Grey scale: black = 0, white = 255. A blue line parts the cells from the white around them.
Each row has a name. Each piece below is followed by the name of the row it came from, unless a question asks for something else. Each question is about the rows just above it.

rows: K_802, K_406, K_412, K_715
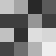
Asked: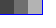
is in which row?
K_715
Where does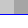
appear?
K_802
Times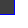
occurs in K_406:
3
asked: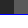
K_802

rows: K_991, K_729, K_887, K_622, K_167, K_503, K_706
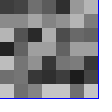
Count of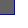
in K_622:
2
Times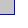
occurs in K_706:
4
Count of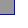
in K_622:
0
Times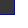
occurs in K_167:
2

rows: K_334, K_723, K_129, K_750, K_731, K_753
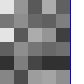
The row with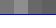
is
K_723
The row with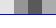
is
K_334
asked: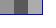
K_334
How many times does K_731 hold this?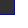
3
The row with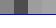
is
K_753
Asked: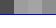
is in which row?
K_753

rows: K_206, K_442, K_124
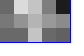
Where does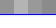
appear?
K_442
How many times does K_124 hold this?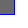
3

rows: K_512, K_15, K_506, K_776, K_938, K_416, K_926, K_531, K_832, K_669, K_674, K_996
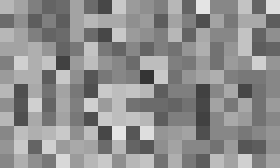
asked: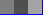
K_15
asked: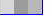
K_996
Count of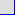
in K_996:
0

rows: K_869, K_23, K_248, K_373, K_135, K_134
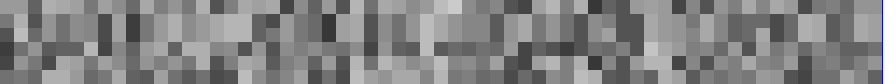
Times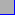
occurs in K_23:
3
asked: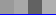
K_373
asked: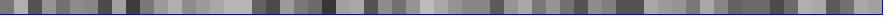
K_23
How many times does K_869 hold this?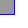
7
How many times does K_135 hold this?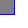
8
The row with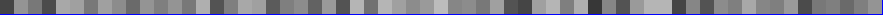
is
K_135

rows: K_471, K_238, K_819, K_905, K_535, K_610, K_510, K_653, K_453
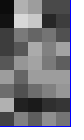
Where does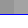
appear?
K_535
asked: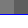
K_535
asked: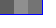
K_453
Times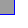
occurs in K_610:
4

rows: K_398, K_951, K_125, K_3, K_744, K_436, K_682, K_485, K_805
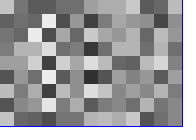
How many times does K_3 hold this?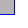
5
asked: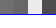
K_951

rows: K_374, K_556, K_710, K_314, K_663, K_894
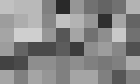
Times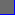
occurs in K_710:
0
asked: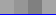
K_894
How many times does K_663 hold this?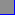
3
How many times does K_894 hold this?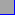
4

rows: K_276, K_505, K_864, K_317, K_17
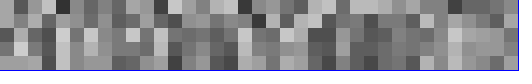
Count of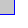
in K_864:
5
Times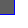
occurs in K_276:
1
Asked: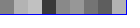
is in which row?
K_276

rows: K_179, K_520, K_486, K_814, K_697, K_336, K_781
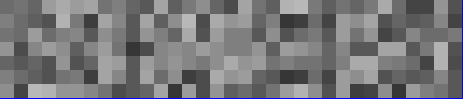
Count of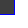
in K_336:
3
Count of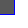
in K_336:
4
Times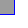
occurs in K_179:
2
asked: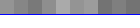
K_697
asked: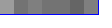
K_697

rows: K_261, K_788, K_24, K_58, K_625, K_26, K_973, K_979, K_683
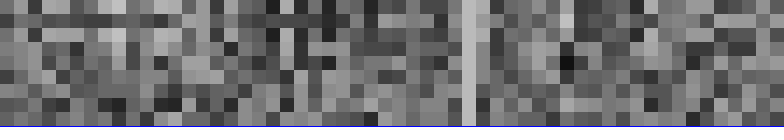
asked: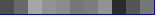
K_979
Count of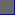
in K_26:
7
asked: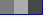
K_58
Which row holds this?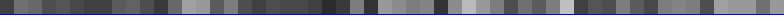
K_788
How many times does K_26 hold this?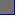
4

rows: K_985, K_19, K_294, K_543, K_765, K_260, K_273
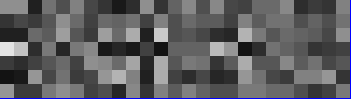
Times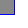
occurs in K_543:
1
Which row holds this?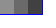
K_19
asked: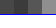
K_19

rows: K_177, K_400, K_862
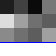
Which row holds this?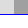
K_400
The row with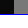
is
K_177
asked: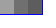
K_400

